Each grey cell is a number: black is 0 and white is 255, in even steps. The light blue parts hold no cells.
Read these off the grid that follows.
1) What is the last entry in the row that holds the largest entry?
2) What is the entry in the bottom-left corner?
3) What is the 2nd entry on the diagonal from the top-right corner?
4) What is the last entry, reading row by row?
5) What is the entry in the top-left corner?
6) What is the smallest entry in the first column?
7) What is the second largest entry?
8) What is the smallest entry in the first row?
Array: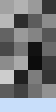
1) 52
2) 92
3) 92
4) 146
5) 162
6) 72
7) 184
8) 52

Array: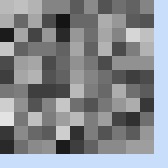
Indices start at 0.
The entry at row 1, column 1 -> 104
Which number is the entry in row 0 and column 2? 179
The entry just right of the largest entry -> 119
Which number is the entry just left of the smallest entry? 75
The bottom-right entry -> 158
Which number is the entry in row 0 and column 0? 185
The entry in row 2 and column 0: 27
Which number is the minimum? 20
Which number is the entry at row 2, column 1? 166
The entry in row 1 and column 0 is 173
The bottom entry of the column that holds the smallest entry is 27
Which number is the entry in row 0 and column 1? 192
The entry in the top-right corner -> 132
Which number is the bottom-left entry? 41
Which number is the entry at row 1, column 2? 166
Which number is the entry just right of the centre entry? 132
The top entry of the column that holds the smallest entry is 132
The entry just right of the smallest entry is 104
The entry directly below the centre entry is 185

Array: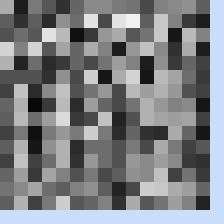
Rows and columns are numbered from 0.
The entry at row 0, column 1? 29
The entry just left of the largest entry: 226
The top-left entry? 171
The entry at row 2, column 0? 81
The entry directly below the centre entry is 193
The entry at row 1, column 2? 94
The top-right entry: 94
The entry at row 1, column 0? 94
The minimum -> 8
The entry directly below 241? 87
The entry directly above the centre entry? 151
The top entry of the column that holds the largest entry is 115
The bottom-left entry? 94
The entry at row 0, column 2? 121
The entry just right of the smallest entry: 57
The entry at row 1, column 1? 49
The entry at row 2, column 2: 87
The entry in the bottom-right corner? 35
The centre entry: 101
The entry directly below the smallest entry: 109
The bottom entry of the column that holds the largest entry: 171
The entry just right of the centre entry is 73

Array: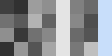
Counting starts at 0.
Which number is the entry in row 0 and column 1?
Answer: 49
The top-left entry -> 63
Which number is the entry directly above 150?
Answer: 56
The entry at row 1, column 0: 113
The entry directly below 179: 113
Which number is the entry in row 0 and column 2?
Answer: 157
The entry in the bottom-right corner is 191
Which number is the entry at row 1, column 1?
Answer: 90

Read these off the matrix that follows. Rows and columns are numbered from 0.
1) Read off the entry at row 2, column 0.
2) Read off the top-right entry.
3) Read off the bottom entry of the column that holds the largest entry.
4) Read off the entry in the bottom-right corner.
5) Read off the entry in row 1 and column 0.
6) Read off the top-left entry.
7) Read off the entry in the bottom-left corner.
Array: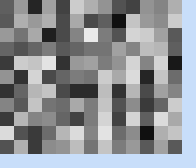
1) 153
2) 175
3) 116
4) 89
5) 89
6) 95
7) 82

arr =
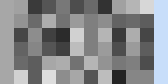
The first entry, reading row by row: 167
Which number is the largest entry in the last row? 221
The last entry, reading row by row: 134
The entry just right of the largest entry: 141
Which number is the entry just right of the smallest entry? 134
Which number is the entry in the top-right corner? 215
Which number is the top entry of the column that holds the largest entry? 85
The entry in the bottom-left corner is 167
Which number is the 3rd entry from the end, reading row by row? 35
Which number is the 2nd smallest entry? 43
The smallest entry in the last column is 70
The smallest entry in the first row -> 50
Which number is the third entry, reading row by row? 58
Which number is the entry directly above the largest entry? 167
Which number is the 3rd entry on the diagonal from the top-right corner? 58
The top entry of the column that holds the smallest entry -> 161

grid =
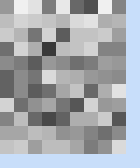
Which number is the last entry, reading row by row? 218
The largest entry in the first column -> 211
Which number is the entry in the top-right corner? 131
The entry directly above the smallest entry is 211
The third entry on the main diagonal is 117
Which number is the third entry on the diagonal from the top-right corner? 195
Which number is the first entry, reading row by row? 152
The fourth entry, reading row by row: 124
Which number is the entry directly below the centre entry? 166
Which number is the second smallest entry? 72
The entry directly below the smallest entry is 152
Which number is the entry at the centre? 181
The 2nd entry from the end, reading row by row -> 145
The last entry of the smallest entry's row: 131
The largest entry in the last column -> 226
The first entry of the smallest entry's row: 111
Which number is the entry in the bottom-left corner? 195
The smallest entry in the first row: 80
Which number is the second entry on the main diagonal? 211
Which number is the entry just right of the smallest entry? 189
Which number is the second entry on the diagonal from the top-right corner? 174
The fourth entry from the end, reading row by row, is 166
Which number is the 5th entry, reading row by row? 232
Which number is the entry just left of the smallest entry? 174
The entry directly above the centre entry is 139
